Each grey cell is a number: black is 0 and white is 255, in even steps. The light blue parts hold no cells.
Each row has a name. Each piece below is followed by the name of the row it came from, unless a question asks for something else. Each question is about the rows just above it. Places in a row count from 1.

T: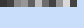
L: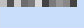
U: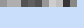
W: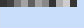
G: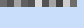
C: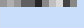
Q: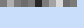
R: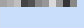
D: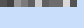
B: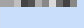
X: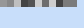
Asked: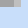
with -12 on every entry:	[151 151 179]
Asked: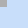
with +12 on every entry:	[187]
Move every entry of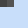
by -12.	[55 71]
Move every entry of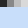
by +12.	[ 51 148 203 229]
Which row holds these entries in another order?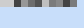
X
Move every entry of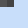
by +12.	[95 79]

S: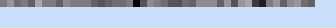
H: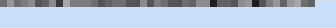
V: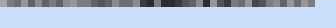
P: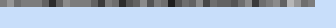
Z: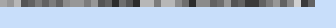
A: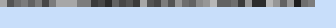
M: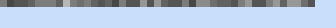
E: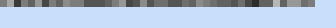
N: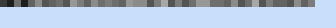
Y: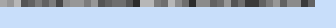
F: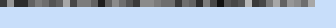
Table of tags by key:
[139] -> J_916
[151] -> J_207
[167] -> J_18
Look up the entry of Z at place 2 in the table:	J_207
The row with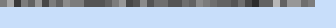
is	E
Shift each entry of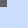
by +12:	[110]
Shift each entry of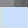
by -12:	[127 127  98  86]
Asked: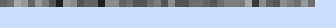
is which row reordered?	H
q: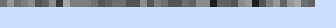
H

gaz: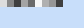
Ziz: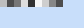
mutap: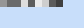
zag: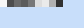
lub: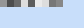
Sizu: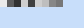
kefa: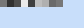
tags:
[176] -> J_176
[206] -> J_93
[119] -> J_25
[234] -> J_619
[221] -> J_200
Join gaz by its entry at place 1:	J_200
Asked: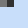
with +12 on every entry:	[131  61]

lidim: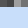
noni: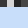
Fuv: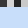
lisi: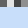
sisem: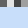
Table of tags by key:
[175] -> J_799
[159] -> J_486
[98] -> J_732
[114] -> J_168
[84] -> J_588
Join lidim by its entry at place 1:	J_588
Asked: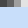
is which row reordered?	sisem
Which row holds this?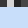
noni

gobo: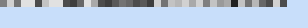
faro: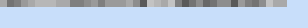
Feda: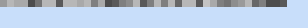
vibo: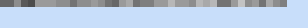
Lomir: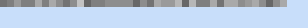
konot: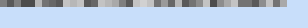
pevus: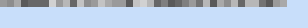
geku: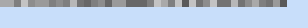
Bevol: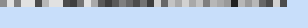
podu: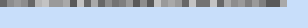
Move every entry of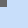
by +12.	[115]
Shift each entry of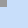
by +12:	[166]

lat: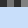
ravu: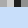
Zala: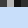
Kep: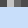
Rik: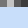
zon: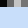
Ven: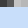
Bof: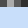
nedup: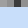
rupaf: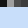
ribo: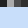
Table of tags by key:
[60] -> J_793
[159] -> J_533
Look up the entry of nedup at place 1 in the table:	J_533
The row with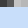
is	Ven
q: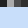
ribo

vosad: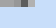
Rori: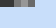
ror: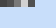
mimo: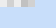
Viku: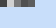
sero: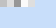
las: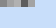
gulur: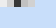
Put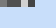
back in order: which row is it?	ror
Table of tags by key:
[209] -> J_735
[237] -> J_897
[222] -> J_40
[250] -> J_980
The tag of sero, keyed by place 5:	J_40
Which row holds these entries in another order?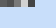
Viku
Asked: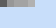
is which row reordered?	vosad
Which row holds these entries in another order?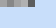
las
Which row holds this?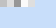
sero
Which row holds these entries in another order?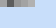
vosad

